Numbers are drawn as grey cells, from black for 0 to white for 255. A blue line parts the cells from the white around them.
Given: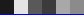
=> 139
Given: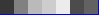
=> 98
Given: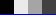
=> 65
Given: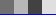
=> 223
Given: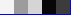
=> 60
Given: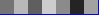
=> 162
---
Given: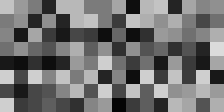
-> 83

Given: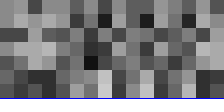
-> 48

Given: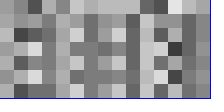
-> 112

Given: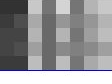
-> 169

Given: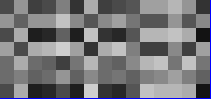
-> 172

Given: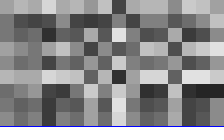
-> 87

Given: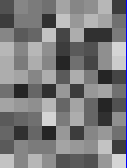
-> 152

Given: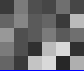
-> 39

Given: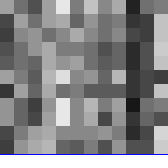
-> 80
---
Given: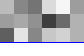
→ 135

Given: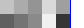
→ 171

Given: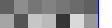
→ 141

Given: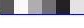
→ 249

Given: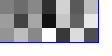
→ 108

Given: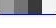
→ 115
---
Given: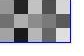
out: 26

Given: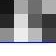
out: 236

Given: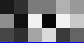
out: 47

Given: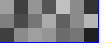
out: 139

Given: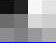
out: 129

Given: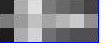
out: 173

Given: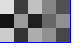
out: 51
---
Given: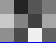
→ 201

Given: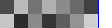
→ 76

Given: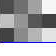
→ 192

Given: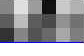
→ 93

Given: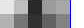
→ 231

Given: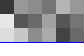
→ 231
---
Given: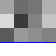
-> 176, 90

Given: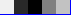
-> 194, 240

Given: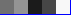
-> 248, 112

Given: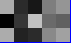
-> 149, 172

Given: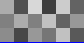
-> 99, 140

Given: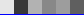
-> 95, 230

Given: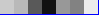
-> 236, 203

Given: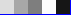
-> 22, 221
